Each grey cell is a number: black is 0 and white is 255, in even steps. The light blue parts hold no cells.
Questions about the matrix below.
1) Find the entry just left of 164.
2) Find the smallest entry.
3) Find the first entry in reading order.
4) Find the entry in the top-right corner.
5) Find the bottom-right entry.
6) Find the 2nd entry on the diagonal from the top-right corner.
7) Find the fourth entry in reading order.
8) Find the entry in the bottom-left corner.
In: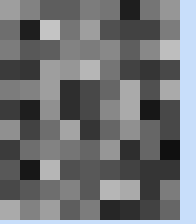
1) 110
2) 16
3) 158
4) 150
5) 102
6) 66
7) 94
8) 170
